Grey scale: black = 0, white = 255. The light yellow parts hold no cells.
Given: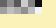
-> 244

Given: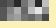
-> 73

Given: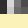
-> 92

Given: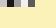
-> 92

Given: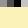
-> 196

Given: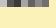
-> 112

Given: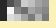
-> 123

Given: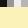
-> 182
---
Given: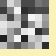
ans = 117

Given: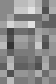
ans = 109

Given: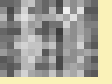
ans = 127

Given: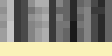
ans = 42

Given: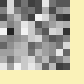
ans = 87

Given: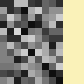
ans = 88

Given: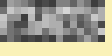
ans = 61

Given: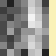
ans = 172
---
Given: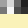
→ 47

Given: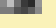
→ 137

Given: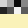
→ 91

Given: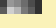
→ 48

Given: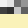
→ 95

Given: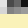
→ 154

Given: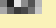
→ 198

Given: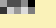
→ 125

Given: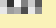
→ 143
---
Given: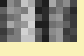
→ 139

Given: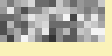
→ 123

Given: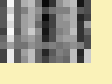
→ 247

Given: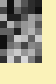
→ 16

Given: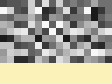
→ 85

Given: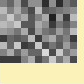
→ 102

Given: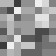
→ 183
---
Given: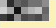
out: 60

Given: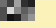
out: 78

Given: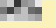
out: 176

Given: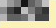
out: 180

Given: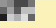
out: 30

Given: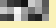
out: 72

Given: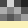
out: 117

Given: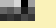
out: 42
